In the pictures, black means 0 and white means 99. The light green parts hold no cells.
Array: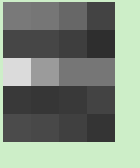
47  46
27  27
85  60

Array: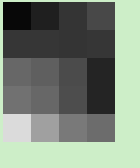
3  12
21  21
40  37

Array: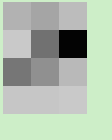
69  64
78  44
46  56

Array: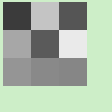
23  76
65  35
58  53

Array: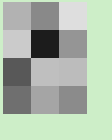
69  53
79  11
34  74

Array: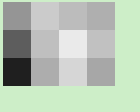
58  79
36  74
12  67

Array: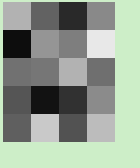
69  38
5  58
44  46

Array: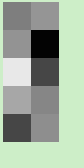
49  58
57  1
90  27

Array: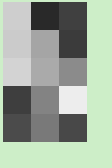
80  16
79  64
82  66
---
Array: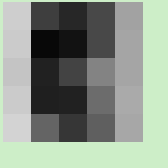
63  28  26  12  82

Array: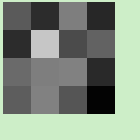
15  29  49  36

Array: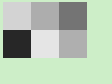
45  89

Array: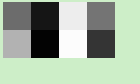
45  98

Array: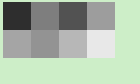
61  71

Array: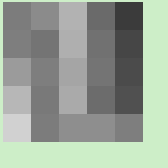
23  44  64  47  81

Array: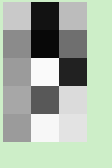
73  3  60

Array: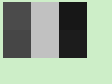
9  75

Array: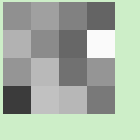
39  40  72  23
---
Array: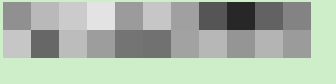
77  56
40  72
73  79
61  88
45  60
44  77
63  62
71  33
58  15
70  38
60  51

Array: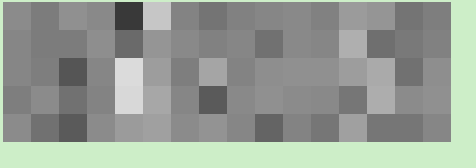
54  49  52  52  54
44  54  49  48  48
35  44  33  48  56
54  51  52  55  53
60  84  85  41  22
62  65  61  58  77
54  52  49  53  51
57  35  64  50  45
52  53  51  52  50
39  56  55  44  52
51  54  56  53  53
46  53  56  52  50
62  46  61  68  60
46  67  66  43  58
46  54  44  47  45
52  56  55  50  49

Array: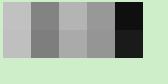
74  75
49  51
66  70
58  59
10  6

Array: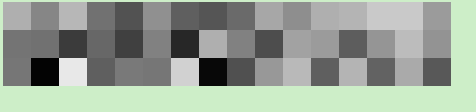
46  45  68
1  44  52
90  23  71
37  40  44
47  25  32
46  50  56
81  15  37
3  68  33
31  50  41
59  30  65
72  63  55
37  60  68
70  36  70
38  58  78
66  73  78
34  57  60

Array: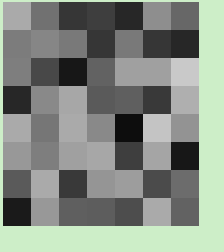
10  35  59  66  15  49  48  66
59  66  49  46  53  28  52  44
37  22  62  66  65  9  47  21
36  58  65  53  35  38  21  24
30  61  24  5  37  62  47  15
66  29  64  76  22  62  21  55
38  42  9  57  68  78  15  40

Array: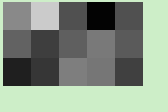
12  38  53
21  24  79
49  37  31
46  47  1
25  35  31

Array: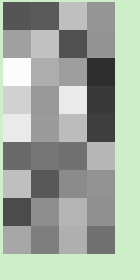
65  29  74  41  91  81  98  62  33
49  55  34  46  60  59  67  75  35
68  70  54  44  73  91  61  31  74
44  56  57  71  24  22  18  57  58
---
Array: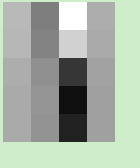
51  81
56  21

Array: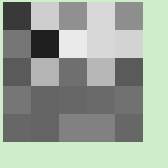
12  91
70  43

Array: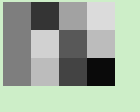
81  34
73  26

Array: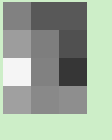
49  31
50  21

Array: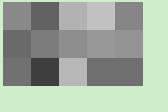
48  55
24  71

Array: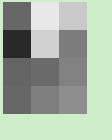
81  48
41  50
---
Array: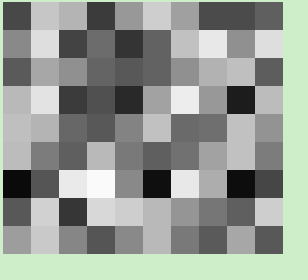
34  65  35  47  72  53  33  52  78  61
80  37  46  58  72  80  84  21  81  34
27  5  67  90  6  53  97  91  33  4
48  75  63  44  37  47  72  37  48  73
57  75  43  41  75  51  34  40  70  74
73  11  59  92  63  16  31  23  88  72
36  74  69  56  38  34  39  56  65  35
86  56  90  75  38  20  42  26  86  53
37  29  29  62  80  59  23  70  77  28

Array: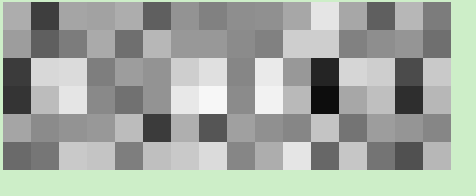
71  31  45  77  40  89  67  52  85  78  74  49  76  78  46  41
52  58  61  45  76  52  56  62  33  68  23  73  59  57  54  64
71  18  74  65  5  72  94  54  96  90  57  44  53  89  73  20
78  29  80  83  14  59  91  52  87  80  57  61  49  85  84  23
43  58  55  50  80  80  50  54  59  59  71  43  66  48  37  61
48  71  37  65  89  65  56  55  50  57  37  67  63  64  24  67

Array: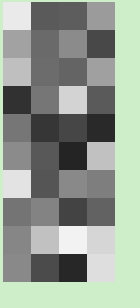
86  15  29  53
83  94  75  52
38  26  51  45
49  53  33  88
75  14  34  54
16  27  21  46
35  82  46  19
62  39  42  74
28  54  41  63
60  36  35  91

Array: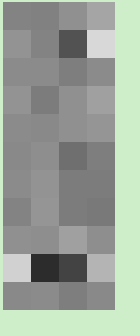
53  49  54  53
70  26  17  81
55  62  55  56
47  48  58  51
48  48  57  54
49  43  55  53
58  56  53  54
62  56  48  57
54  49  54  54
84  32  51  57
64  56  50  51

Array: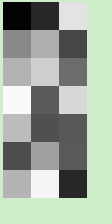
15  95  70
35  62  30
34  31  73
84  35  97
42  80  69
27  68  53
88  15  1

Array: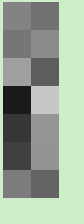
39  48
57  25
58  21
77  10
36  62
54  46
44  51

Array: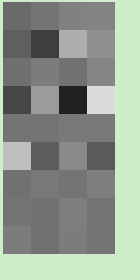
45  48  44  48
45  49  44  45
49  45  47  44
35  53  36  74
47  47  45  45
85  13  60  27
52  44  48  43
56  67  24  37
51  50  45  41
